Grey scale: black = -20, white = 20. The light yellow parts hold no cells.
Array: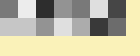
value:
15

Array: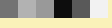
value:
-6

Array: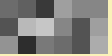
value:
1

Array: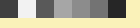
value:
-2

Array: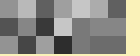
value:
7

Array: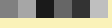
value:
-12
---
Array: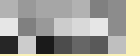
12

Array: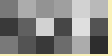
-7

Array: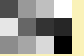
6

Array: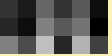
-8

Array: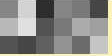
-9

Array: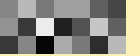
1

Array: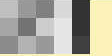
8
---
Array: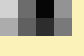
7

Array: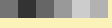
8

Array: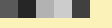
8

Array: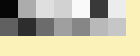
17

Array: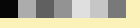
11

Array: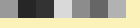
8
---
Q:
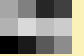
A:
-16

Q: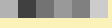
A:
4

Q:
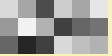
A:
14

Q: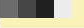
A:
-9

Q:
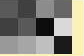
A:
6

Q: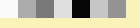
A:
-19
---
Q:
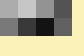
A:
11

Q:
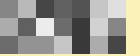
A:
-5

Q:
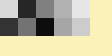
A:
-14

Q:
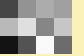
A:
15

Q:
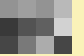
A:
-7

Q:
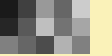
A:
-6
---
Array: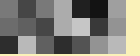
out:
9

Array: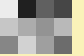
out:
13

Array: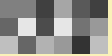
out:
-4

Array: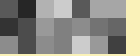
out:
-8

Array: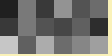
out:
-5

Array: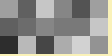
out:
9

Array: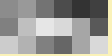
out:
8
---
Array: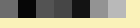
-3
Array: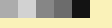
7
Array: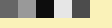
-4
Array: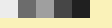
17
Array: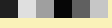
-15
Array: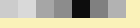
12
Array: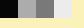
-19
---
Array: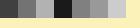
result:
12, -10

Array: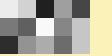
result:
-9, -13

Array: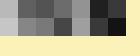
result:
-11, 11

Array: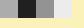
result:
17, 7

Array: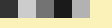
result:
8, -12

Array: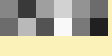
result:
-3, -3

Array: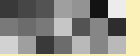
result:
17, 13
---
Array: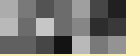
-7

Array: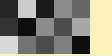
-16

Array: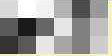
18

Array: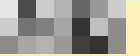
12

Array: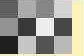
1

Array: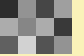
-9

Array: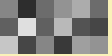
-3

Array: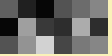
-19

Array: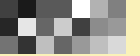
-6

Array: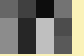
-18
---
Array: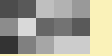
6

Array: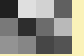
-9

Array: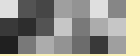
7

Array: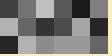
2

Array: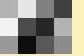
-6

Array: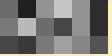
-1

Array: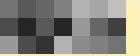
-12

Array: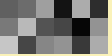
1

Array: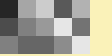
-4

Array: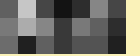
-5
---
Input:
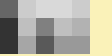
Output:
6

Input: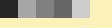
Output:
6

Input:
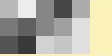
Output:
-11

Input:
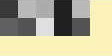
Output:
-7

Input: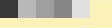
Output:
9

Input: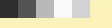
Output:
-7
